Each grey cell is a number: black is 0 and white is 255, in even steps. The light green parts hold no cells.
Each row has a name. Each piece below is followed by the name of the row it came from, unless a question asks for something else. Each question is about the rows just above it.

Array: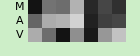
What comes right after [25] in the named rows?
[151]
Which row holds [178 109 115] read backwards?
M
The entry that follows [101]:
[172]
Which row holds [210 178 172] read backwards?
A
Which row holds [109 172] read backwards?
V
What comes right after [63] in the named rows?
[70]

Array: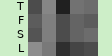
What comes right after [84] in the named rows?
[127]
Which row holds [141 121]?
L
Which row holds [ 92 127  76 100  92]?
F
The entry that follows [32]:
[114]
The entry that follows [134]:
[32]
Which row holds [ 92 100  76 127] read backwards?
F
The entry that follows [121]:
[47]

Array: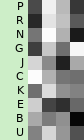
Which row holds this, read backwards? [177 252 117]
N
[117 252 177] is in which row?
N
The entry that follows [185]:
[55]
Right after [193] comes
[89]
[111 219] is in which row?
K

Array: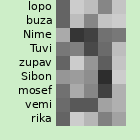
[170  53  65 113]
Nime
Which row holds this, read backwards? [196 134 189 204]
lopo
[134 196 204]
buza
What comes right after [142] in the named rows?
[45]

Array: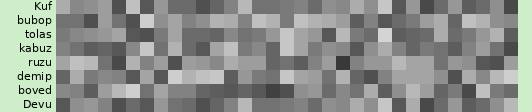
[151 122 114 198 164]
demip
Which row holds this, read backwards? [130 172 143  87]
kabuz
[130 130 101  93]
boved

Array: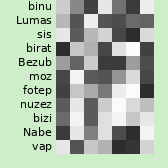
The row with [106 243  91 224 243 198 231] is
bizi
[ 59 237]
binu
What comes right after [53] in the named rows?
[211]
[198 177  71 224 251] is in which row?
birat
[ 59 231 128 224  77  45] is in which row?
Nabe
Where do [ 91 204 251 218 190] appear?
nuzez
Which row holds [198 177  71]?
birat

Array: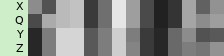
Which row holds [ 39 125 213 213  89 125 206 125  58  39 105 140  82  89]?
Y
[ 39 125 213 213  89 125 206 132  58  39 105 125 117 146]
Z
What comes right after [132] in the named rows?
[58]

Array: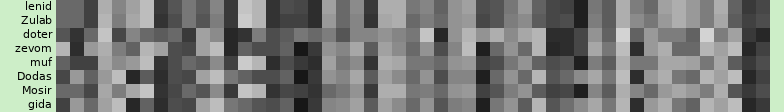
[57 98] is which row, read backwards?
lenid
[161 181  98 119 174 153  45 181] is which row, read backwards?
gida
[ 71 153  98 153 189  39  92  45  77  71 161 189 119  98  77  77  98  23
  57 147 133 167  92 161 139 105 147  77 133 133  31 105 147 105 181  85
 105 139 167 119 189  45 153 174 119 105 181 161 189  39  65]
Dodas
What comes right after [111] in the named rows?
[139]
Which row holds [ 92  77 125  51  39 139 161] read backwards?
doter

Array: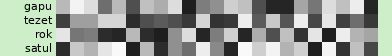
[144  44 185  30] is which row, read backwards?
satul
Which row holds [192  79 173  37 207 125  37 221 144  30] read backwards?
rok

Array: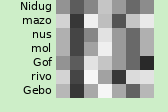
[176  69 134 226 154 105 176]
nus
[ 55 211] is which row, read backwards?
mazo
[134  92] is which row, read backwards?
Nidug
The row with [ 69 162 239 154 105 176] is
mol

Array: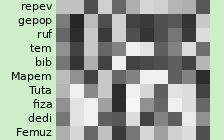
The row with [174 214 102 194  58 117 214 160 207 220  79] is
Femuz
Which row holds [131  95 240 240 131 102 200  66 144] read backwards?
Mapem
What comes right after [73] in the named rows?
[79]
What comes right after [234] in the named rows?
[144]
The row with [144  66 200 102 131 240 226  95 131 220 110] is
tem
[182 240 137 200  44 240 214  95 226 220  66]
Tuta

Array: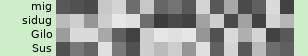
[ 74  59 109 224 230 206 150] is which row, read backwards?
sidug
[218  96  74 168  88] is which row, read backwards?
mig
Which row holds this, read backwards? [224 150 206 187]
Sus
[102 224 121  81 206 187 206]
Sus
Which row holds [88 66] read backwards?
Gilo
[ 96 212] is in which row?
Sus
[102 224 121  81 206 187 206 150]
Sus

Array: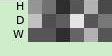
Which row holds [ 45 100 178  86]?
W
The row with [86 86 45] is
W
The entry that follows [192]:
[79]
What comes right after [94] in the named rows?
[228]
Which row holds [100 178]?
W
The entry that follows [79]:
[94]
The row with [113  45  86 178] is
H

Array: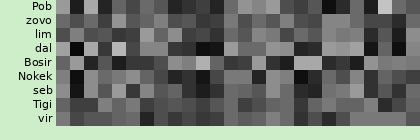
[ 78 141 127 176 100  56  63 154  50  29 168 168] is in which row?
Bosir
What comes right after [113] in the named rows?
[121]
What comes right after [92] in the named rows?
[100]
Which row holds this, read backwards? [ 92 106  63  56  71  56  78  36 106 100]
vir
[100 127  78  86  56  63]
zovo
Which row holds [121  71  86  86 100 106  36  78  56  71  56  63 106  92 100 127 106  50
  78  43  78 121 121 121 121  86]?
vir

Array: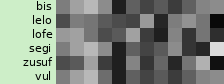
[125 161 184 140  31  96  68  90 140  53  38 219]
segi
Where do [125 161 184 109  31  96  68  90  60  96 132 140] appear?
vul
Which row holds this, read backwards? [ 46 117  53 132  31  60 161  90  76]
lofe
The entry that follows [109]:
[31]

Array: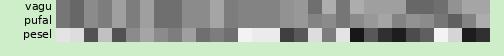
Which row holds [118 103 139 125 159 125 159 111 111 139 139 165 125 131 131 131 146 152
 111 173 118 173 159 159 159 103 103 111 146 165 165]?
vagu
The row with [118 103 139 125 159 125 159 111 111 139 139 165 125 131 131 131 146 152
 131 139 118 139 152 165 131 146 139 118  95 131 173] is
pufal

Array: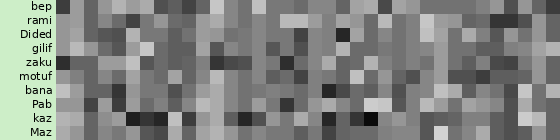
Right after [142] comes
[156]
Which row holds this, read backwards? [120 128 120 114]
bana
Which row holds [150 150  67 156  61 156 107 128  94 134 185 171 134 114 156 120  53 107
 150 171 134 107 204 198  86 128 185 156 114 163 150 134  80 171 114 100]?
Pab
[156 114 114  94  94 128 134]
gilif

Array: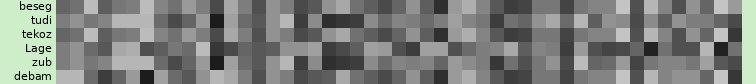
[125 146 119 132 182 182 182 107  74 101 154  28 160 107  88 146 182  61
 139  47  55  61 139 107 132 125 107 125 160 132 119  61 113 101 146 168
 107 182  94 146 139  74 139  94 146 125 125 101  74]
tudi
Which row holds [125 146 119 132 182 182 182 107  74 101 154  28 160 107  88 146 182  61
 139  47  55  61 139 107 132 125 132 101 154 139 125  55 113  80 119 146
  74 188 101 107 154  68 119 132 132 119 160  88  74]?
zub

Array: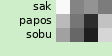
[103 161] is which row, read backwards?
sobu
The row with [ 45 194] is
papos
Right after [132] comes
[147]
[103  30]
sobu

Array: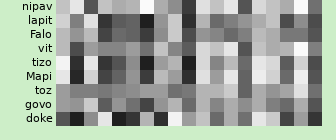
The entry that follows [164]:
[224]
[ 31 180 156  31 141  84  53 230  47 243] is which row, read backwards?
tizo
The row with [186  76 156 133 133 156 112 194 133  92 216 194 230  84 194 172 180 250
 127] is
vit

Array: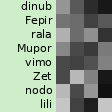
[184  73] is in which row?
nodo
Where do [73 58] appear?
Mupor
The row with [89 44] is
dinub
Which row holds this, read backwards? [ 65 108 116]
Fepir

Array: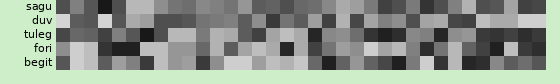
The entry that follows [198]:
[104]
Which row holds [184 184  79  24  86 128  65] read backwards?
tuleg
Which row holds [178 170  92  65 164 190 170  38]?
tuleg
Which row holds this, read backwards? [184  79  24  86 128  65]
tuleg
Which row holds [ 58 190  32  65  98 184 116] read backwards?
fori

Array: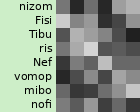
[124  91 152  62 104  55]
nofi
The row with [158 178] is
nizom
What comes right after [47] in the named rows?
[70]
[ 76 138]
vomop

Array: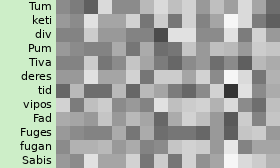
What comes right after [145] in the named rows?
[165]
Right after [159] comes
[218]
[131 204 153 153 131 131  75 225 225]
div
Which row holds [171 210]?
Fad
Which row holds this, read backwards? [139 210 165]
deres
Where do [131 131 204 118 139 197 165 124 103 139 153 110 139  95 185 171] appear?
Tiva
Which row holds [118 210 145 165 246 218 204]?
Sabis

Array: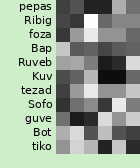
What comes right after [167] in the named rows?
[125]
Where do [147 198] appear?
tezad
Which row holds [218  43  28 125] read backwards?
Ruveb
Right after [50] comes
[112]
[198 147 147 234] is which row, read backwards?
tezad
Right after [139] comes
[56]
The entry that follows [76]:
[98]

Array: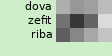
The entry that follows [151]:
[159]
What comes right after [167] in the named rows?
[195]
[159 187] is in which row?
dova
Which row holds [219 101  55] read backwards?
zefit
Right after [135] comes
[167]

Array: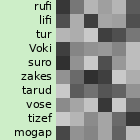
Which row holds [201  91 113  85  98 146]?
tarud
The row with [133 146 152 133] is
Voki
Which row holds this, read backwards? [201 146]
suro
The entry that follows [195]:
[55]
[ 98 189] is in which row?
mogap
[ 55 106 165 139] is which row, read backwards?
tizef
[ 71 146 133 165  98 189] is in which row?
mogap

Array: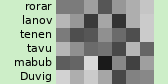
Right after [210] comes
[174]
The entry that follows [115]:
[72]

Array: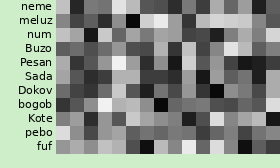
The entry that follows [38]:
[121]
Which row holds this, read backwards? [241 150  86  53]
Pesan

